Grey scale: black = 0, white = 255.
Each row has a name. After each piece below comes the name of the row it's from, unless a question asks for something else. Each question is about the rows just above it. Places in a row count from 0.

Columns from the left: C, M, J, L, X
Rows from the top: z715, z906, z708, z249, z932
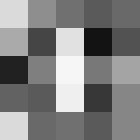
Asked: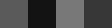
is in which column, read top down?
L
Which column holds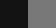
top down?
L
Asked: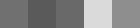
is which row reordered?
z715

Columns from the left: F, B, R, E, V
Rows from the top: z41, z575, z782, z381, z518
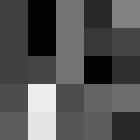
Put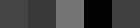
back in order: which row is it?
z575
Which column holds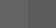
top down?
E

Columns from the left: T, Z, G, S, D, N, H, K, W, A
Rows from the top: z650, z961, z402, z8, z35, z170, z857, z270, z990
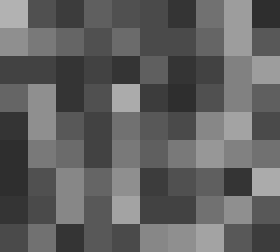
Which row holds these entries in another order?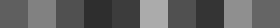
z8
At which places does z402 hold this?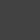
0 1 3 7
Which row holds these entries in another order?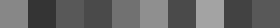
z35
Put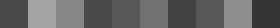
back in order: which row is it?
z35

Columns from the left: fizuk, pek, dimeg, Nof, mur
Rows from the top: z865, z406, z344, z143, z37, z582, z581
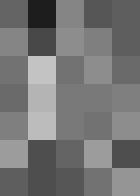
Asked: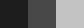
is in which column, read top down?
pek
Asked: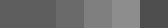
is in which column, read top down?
mur
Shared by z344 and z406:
[141]
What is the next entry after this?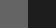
[133]
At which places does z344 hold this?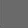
4
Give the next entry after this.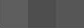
[114]

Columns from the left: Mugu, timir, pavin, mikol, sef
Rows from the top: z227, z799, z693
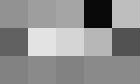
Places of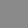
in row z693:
1 3 4
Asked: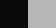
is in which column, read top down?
mikol
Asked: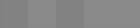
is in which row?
z693
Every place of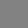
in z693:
0 2

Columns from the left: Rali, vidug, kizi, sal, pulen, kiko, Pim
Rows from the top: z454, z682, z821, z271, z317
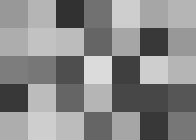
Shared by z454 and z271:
[181]
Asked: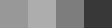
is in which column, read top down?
Rali
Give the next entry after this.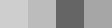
[56]
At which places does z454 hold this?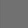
3
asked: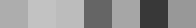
z682
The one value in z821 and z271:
[181]

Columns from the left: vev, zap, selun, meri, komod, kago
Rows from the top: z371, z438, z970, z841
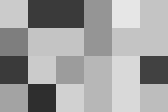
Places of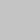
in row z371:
5
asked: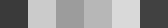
z970
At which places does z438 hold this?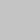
1 2 4 5
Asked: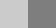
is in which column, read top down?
vev
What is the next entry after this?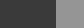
[230]

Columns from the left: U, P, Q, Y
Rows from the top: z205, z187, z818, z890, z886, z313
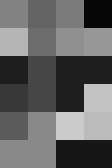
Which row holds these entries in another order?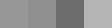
z187
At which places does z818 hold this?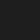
0 2 3
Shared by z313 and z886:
[137]
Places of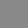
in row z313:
0 1
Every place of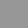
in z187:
3

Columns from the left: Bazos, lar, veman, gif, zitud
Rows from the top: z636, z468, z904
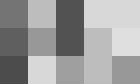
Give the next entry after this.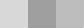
[152]
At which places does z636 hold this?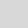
3 4
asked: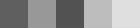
z468
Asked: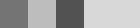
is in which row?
z636

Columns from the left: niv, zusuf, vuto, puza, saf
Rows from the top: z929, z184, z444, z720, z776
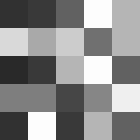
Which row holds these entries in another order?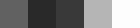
z444
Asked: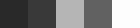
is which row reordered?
z444
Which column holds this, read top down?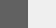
saf
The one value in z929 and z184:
[181]
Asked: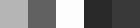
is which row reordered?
z444
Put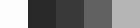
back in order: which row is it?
z444

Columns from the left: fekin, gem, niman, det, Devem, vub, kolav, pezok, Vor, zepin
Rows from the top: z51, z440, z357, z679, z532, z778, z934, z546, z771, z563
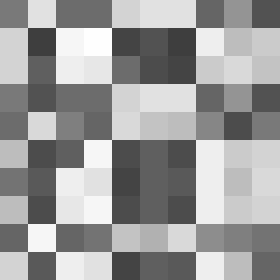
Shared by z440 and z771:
[246]
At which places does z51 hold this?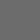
2 3

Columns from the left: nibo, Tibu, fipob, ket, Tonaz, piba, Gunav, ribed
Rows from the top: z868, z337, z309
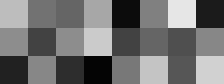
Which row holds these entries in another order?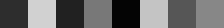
z309
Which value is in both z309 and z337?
[135]
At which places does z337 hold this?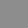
0 2

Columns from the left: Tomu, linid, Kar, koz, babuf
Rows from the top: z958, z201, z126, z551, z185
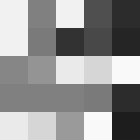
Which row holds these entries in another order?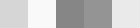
z126
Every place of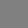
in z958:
1
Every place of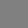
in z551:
0 1 2
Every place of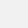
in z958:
0 2
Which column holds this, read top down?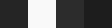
babuf
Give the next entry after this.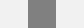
[79]
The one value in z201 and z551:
[122]

